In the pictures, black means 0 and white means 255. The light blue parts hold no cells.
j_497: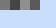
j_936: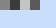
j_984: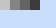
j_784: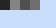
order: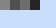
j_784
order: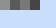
j_497
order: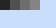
j_784
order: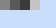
j_936

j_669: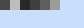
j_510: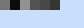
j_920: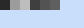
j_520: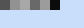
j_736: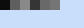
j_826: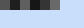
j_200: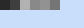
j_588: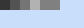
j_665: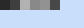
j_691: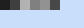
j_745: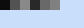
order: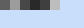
j_669
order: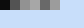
j_520
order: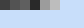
j_920

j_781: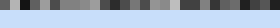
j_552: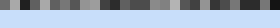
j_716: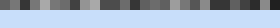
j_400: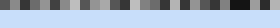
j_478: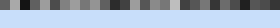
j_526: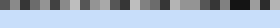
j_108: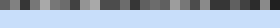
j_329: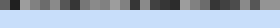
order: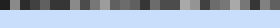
j_108
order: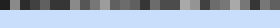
j_716

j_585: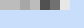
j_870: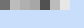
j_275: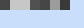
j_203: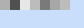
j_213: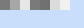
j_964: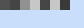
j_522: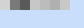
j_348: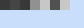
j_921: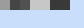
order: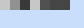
j_964
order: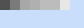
j_203
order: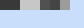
j_921
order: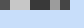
j_921
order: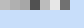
j_870
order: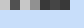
j_348

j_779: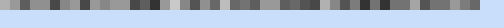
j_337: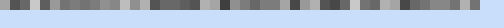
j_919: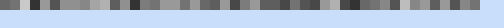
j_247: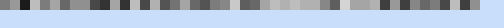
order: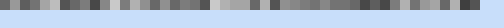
j_337
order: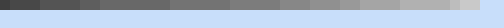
j_337
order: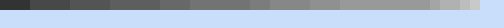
j_919
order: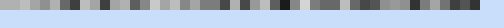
j_247
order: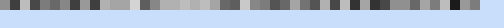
j_247

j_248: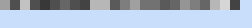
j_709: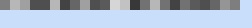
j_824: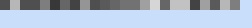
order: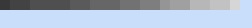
j_824
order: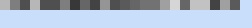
j_824
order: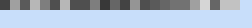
j_824
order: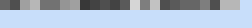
j_248

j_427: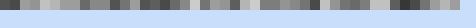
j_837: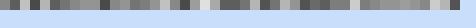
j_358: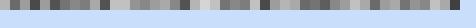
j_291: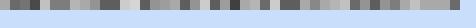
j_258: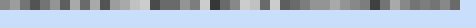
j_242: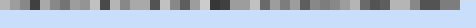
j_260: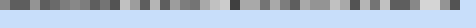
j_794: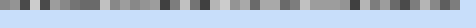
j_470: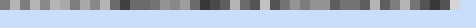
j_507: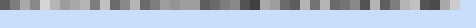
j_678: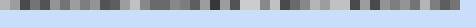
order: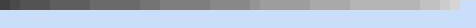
j_507
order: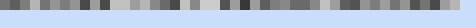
j_678

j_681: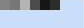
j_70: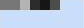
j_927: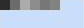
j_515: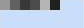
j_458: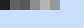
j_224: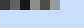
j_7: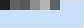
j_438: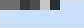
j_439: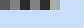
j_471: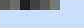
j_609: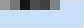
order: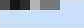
j_70
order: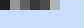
j_515

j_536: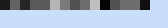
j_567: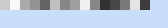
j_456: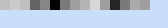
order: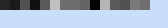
j_536
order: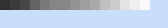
j_567

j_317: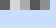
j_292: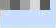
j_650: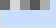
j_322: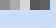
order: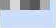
j_650
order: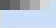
j_650
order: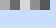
j_650
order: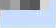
j_292
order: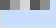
j_292
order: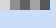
j_292

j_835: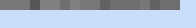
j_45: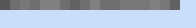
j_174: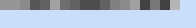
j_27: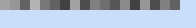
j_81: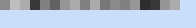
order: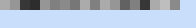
j_81
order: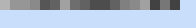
j_174
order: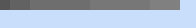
j_835

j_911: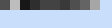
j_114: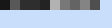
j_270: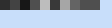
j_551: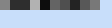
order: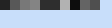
j_551
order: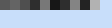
j_114
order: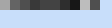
j_911
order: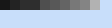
j_114

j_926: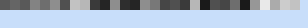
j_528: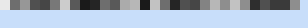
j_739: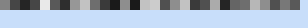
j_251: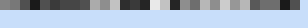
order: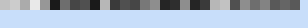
j_926
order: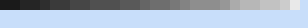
j_926
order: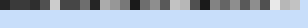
j_926
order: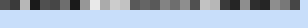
j_926
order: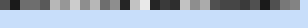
j_251
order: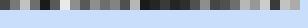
j_528

